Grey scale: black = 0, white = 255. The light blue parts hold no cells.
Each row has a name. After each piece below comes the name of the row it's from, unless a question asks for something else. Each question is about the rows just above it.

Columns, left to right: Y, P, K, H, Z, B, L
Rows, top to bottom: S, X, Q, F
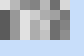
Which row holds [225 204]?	X
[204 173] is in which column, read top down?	H
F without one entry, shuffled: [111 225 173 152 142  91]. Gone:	[194]
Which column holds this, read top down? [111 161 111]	B
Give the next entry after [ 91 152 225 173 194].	[111]
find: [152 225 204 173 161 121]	X

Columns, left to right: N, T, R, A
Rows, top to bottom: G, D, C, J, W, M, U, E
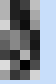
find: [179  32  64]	G
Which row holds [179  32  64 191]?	G

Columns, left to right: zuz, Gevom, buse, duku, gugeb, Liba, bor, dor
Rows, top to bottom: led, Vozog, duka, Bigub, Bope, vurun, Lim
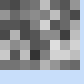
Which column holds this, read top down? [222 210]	Liba
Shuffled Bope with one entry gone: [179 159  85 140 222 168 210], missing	[95]
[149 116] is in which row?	Lim
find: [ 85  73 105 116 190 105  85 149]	led
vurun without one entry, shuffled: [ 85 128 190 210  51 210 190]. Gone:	[201]

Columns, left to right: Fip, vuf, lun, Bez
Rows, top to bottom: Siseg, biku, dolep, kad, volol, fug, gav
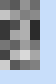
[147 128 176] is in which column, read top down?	lun
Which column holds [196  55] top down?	Fip

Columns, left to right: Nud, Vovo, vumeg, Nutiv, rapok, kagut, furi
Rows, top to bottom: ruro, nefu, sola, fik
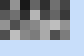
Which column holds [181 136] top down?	Nutiv
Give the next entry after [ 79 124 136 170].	[190]
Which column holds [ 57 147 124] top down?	furi
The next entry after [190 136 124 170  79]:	[124]
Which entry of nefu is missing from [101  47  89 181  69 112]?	[57]
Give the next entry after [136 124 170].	[79]

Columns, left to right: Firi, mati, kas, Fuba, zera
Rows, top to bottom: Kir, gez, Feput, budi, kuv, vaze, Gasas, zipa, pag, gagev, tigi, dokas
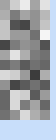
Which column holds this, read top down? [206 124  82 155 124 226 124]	mati
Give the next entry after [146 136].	[82]
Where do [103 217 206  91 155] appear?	gagev
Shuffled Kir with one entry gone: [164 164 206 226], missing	[235]
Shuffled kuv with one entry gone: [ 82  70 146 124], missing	[136]
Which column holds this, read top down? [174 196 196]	Firi
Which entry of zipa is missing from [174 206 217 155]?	[60]

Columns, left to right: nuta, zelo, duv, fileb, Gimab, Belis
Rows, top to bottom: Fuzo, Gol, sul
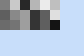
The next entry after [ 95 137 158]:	[52]
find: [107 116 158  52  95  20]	sul
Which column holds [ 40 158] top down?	duv

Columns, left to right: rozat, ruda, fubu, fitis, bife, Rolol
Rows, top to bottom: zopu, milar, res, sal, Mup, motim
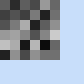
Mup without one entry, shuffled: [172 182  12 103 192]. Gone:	[23]
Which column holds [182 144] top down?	fitis
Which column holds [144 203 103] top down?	Rolol
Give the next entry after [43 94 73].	[153]

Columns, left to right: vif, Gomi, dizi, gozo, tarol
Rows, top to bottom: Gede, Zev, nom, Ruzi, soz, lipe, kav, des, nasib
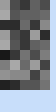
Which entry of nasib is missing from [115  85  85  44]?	[33]
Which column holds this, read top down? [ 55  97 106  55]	dizi
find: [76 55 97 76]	Gede

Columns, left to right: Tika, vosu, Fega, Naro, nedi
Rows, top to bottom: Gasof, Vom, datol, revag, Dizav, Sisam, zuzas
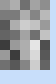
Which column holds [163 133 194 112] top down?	Naro
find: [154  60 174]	Sisam

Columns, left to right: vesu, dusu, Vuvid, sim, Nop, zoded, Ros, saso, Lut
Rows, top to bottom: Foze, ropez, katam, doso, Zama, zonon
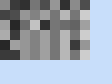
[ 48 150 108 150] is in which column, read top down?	Vuvid
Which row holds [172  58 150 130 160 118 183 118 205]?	doso
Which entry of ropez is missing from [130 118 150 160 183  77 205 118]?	[67]
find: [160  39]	katam
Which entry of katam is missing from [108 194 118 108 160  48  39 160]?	[99]
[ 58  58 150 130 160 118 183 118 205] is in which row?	zonon
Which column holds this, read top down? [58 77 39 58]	dusu

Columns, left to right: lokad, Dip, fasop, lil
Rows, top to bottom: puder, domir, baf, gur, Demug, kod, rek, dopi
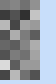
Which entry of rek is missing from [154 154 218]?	[93]
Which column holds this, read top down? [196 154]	lil
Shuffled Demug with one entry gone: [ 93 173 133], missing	[103]
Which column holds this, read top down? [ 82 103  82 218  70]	lokad
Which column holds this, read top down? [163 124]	fasop

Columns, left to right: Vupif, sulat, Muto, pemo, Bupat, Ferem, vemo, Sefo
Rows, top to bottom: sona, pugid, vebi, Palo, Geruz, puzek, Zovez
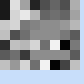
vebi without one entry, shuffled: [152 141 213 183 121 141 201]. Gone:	[131]
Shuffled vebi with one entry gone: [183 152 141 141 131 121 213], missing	[201]
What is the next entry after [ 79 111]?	[141]
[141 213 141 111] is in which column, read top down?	pemo
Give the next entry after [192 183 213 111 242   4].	[121]
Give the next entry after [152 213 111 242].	[4]

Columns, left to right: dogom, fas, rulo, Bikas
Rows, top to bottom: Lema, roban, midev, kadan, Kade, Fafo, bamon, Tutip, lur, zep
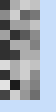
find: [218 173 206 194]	bamon
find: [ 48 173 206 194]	Lema
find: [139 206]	roban
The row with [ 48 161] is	midev
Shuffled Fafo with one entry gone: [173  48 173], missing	[59]
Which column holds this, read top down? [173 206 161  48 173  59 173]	fas
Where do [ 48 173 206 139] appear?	Tutip

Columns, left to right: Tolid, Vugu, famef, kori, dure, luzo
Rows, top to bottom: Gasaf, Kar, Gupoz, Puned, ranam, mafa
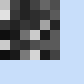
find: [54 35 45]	Kar
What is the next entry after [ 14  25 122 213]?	[25]

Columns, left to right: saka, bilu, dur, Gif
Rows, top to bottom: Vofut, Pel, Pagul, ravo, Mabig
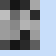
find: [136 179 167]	Pagul
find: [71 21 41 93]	Mabig
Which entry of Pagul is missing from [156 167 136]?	[179]
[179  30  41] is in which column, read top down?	dur
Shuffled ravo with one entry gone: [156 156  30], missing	[146]
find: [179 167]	Pagul

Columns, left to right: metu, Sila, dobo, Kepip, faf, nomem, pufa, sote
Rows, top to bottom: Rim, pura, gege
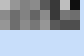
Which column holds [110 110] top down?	Sila
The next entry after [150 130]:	[139]
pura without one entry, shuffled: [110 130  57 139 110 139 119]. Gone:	[101]
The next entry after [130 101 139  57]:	[119]
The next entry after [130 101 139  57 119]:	[110]

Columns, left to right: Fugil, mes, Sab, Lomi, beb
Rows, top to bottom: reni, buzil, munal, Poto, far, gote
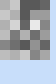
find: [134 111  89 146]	far
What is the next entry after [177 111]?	[156]
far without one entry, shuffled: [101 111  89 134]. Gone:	[146]
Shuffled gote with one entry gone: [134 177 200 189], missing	[167]

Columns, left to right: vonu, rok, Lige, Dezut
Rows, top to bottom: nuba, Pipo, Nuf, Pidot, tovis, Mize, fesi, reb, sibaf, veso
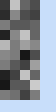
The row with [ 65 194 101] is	reb
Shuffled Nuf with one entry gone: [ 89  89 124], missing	[101]
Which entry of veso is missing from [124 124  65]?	[112]
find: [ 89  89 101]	Nuf
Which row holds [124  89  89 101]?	Nuf

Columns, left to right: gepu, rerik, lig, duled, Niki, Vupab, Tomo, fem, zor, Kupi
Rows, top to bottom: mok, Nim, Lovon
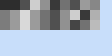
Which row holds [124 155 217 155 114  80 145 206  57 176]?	Nim
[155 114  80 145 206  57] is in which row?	Nim
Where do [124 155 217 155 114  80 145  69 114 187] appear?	Lovon
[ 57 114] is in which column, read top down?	zor
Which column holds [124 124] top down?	gepu

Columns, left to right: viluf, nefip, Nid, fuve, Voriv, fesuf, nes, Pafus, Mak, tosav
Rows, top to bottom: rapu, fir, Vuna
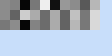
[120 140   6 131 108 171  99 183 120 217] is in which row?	Vuna
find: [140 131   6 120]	rapu
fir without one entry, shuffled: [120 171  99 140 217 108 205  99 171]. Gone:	[193]
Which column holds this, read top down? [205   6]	Nid
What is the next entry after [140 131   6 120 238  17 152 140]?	[89]

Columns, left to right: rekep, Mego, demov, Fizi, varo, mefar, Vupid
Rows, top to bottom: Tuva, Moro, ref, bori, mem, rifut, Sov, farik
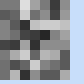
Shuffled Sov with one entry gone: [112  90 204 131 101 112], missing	[79]
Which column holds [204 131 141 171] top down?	mefar
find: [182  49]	farik
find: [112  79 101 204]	Sov
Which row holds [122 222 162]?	Tuva
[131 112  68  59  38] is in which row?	bori
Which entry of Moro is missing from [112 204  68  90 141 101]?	[153]

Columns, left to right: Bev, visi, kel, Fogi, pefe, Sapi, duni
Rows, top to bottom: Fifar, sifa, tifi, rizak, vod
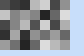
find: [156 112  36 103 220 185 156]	vod
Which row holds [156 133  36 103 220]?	sifa
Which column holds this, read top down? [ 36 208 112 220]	pefe
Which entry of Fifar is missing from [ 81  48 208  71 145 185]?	[59]
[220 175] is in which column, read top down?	duni
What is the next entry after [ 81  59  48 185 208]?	[71]

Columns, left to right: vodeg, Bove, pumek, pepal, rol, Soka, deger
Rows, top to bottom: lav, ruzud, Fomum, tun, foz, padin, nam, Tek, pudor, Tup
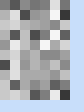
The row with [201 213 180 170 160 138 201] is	Fomum
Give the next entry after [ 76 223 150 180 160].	[192]
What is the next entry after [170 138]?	[160]
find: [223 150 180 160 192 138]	nam

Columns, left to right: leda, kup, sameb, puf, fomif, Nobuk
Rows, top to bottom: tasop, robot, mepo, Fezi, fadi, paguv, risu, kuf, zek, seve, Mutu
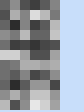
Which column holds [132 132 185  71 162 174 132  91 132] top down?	sameb
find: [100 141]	tasop
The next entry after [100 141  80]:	[62]
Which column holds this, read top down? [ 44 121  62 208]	kup
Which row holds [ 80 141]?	Mutu

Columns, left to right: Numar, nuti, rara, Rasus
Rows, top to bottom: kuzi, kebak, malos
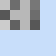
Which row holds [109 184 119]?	kuzi
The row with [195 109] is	kuzi
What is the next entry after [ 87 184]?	[184]
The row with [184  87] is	malos
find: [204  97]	malos
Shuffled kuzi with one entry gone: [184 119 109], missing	[195]
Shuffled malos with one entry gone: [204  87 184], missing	[97]

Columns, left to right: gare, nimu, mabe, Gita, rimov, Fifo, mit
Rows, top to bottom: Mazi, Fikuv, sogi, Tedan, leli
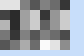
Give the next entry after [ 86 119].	[171]
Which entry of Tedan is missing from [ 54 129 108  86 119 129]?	[75]
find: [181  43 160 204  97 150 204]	sogi
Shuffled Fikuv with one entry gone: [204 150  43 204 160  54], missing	[66]
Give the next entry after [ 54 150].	[204]
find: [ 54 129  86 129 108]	Tedan

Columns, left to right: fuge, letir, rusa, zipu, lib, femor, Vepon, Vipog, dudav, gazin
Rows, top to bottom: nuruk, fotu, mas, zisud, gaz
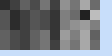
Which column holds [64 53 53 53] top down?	femor
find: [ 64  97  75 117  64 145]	nuruk
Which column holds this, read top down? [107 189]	gazin
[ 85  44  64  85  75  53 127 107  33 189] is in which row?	fotu

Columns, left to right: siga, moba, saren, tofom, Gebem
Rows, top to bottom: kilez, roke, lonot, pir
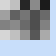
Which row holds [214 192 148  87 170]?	pir
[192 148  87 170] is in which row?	pir
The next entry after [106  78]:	[129]
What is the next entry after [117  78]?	[106]
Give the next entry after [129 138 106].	[78]
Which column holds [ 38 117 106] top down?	saren

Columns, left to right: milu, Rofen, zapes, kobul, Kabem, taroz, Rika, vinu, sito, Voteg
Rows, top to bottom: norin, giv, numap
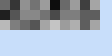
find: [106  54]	norin
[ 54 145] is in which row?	norin

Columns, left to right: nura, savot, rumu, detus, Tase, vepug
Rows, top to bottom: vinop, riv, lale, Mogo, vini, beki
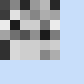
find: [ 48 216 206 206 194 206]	vini
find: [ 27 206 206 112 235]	lale
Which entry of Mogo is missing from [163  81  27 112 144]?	[124]

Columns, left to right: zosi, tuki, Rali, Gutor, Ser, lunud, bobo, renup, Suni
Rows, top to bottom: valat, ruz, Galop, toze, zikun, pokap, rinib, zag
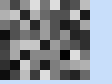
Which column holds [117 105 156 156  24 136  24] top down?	Ser
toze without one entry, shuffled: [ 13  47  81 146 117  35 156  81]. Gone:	[93]
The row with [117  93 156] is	toze
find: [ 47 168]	Galop

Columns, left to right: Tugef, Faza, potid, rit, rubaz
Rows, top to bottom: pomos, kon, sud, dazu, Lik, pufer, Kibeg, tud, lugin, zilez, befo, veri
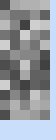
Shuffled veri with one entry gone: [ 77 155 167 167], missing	[125]
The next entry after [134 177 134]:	[177]
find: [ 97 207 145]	dazu
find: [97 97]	tud
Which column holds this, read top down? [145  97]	Faza
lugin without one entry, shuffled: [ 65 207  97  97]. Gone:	[86]
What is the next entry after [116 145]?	[97]

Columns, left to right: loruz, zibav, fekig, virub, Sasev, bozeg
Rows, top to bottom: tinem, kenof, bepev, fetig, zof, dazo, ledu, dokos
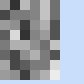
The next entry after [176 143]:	[112]
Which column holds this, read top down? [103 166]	loruz
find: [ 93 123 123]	ledu

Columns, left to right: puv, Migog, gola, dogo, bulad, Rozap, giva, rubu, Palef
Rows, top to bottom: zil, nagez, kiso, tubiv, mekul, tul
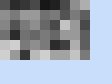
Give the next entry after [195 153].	[73]
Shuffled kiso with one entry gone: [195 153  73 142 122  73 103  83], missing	[133]

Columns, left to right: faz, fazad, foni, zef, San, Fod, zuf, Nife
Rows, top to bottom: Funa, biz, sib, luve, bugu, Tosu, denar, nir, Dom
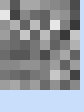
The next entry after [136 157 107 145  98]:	[136]
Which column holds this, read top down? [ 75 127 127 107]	San
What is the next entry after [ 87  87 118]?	[75]
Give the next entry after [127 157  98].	[157]
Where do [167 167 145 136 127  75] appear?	Funa
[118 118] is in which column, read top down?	zef

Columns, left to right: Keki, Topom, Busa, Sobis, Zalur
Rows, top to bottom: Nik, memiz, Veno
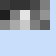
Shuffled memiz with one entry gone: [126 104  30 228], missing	[147]
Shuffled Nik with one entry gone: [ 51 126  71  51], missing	[60]
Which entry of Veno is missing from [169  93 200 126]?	[135]

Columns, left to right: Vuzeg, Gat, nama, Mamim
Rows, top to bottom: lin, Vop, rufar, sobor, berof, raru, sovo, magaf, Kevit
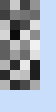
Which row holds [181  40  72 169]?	Kevit
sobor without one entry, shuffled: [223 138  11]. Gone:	[213]
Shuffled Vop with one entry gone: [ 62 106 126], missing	[115]

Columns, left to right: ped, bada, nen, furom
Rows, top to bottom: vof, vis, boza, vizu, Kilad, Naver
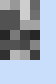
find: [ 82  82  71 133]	Kilad
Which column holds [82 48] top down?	ped
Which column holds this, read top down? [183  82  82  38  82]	ped
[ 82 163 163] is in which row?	boza
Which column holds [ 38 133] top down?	furom

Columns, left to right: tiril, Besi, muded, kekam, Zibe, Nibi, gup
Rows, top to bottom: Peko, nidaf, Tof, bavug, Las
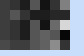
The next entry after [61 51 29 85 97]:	[85]
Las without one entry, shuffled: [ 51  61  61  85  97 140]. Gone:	[73]
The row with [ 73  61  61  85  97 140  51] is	Las
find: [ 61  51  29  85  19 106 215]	Tof

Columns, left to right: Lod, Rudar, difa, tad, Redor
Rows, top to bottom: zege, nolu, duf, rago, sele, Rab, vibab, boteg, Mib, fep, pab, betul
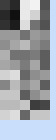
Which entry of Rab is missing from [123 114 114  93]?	[176]
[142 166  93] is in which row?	Mib

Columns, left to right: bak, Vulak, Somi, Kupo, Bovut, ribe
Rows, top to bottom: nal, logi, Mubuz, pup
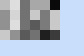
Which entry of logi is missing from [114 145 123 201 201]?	[213]
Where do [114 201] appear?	logi
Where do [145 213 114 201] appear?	logi
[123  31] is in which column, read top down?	Bovut
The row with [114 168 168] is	nal
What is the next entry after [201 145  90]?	[114]

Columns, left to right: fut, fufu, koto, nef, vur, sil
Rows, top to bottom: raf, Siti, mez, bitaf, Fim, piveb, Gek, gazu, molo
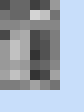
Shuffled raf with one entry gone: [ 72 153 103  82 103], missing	[63]
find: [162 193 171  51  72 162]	gazu
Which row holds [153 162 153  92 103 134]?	Gek
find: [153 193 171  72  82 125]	Fim
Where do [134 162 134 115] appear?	molo
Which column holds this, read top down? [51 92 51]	nef

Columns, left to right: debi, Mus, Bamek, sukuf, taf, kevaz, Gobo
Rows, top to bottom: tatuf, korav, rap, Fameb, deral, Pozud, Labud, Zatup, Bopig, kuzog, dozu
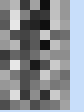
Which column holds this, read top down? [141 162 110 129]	Gobo
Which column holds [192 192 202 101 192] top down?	kevaz
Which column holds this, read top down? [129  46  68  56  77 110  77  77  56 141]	Bamek
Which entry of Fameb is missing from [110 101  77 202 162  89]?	[68]
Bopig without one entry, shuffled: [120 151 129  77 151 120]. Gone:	[162]
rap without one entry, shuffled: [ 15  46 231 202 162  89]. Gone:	[35]
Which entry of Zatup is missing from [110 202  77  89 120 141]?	[172]

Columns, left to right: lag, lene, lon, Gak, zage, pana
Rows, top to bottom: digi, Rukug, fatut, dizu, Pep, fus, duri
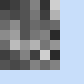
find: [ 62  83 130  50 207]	digi
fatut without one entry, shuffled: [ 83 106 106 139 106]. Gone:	[95]
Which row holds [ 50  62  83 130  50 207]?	digi
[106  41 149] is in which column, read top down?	pana

